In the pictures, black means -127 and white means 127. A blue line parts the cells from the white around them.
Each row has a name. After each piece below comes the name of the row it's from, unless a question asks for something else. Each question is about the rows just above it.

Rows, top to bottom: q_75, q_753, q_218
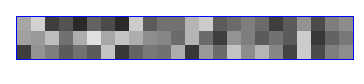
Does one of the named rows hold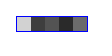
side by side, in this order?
no
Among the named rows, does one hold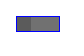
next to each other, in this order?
yes
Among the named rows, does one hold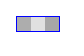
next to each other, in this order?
yes
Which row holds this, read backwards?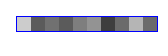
q_753
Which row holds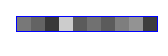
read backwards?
q_753
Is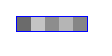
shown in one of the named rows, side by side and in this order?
yes

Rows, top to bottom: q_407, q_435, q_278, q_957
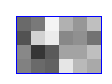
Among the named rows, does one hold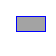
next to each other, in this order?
yes
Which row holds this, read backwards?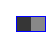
q_278
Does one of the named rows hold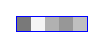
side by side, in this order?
yes

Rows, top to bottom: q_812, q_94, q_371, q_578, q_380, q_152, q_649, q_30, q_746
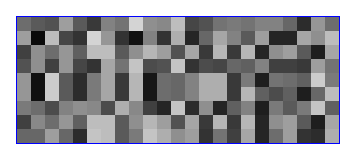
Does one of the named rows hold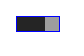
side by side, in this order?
no
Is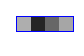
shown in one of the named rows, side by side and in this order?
yes
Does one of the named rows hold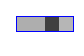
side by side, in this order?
no

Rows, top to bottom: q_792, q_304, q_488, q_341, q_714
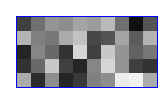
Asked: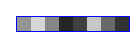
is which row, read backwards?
q_341
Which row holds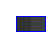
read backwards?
q_341
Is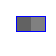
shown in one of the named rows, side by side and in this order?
no
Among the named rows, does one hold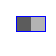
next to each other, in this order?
yes

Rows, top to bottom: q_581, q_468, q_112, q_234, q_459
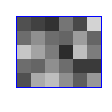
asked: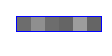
q_468
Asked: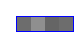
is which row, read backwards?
q_234

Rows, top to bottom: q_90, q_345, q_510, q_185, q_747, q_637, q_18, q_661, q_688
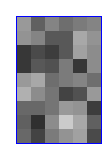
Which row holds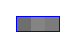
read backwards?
q_747
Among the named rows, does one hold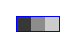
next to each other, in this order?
no

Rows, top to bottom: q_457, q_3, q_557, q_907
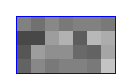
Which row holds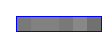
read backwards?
q_457
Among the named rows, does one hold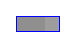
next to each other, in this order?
no
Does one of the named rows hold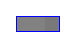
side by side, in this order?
yes

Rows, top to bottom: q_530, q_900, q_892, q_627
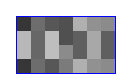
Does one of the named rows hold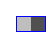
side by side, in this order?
yes
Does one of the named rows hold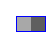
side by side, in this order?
yes

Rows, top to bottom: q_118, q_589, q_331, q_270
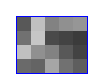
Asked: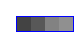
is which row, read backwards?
q_331
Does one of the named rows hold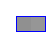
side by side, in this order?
yes
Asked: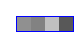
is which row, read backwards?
q_118

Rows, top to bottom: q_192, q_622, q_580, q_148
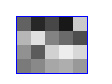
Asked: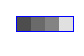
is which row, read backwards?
q_622
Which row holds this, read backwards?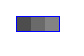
q_622
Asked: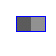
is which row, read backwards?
q_580
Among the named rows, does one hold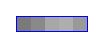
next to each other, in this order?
yes
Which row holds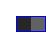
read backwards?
q_192

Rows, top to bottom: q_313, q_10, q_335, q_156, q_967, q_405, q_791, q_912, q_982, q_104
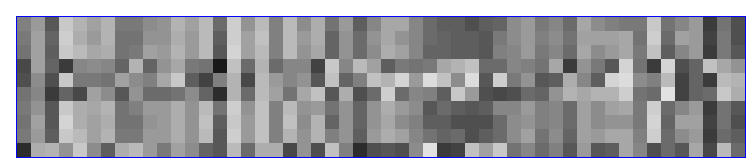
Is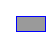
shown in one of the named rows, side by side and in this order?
yes
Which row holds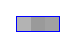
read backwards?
q_335

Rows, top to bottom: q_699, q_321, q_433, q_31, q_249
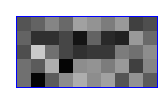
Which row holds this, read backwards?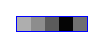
q_249
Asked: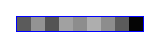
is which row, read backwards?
q_249

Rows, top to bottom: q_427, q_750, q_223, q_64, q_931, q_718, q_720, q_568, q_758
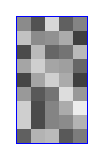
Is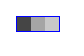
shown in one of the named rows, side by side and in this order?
no
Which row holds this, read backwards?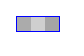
q_931
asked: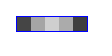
q_931
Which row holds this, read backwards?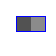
q_427
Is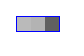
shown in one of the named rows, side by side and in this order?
no

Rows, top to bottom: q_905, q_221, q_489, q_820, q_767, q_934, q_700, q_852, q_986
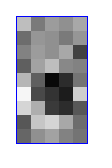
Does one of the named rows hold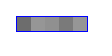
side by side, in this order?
yes
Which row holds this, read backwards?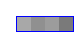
q_905
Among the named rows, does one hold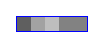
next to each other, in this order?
no
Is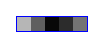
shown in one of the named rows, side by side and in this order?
yes
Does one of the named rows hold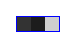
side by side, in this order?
yes

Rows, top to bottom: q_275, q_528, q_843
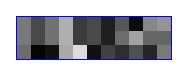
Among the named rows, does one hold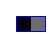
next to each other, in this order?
no
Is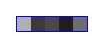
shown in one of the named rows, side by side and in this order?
yes
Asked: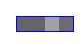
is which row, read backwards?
q_528

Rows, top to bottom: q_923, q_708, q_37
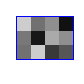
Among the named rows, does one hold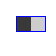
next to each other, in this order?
no
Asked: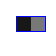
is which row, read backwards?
q_708
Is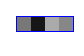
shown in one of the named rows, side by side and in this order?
no
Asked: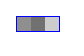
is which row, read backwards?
q_923
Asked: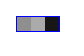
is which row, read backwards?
q_708
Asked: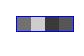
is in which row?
q_37
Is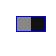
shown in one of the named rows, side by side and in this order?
no

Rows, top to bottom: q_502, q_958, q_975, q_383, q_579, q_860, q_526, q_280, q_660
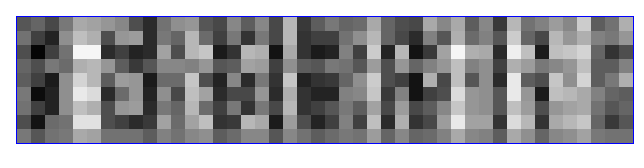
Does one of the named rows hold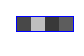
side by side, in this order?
no
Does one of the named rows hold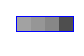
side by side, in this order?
yes
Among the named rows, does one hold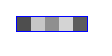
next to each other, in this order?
yes
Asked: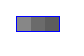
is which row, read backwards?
q_660
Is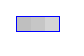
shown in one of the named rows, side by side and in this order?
yes
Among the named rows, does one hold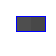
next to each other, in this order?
yes

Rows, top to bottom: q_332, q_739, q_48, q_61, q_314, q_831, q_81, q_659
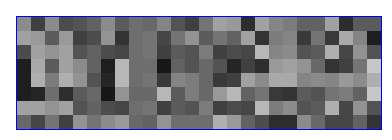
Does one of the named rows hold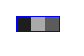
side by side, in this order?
yes
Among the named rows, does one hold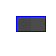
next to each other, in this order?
no
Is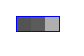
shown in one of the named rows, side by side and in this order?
yes
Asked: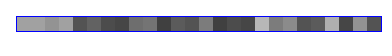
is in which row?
q_81

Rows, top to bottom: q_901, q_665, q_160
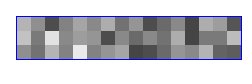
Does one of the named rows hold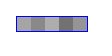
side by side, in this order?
yes
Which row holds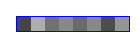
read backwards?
q_665
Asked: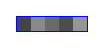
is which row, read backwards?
q_901
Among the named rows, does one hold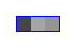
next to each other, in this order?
no
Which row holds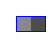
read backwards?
q_665
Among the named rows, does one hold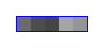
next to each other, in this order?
no
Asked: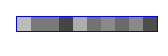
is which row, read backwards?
q_665

